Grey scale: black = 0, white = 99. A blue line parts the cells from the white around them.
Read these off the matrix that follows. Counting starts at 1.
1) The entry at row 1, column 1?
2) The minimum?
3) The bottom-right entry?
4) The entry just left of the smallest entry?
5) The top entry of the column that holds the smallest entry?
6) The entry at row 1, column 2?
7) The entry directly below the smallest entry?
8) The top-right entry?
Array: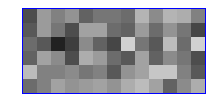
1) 30
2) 13
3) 67
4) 34
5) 50
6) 60
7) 54
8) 50

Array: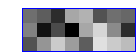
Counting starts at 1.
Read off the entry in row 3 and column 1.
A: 32
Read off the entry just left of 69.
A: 65
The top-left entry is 43
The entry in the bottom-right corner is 73
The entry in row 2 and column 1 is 50
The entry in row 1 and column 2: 36
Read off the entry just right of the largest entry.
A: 79

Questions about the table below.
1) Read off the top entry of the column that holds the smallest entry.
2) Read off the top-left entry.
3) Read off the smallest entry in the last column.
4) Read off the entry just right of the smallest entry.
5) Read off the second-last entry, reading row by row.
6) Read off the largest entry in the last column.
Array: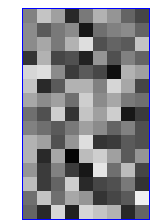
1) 16
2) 50
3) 20
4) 73
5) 16
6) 93

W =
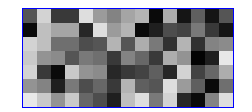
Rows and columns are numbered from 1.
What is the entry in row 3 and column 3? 43
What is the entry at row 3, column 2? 74
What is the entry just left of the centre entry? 22
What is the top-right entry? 33
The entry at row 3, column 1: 82
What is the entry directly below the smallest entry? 26
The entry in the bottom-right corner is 86
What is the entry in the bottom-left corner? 90
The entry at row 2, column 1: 4
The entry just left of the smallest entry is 57
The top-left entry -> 33
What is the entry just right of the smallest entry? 12
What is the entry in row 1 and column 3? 22
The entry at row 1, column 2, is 82
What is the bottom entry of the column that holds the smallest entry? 4
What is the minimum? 1
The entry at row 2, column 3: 64
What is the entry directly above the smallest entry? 19
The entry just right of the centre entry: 40
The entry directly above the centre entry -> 33
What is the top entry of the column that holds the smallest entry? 37

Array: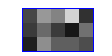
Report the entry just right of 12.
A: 55
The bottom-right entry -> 30
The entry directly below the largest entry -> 9
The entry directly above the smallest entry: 82

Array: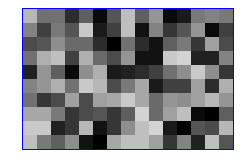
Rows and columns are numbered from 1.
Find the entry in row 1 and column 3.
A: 44
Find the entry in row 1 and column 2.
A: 44
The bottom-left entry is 74
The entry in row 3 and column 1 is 29
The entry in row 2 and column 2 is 25
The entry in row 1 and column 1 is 71
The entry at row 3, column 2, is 33
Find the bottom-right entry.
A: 33
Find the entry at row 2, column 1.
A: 51
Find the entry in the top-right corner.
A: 47

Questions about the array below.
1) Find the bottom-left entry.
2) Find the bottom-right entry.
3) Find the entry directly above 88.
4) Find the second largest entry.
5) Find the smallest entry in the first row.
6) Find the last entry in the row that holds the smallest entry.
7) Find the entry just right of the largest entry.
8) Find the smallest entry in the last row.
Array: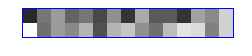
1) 98
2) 81
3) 20
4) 88
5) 16
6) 81
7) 43
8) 31

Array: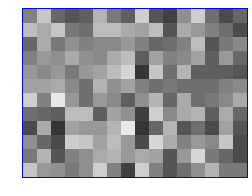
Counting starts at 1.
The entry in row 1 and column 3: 40
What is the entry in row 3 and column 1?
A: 40
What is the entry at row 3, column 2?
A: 66
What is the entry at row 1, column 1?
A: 50
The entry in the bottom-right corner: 47
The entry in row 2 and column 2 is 66
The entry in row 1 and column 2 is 77
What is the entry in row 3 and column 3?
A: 47
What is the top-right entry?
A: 40
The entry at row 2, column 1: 73
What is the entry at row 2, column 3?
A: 77
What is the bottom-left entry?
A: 77

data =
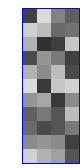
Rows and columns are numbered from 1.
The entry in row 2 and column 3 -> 41
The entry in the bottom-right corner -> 33
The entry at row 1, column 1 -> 25
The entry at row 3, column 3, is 25
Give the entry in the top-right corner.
37
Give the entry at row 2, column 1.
81
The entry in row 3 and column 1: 69
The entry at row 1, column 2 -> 85
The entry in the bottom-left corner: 81
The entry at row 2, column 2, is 73
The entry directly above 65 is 22
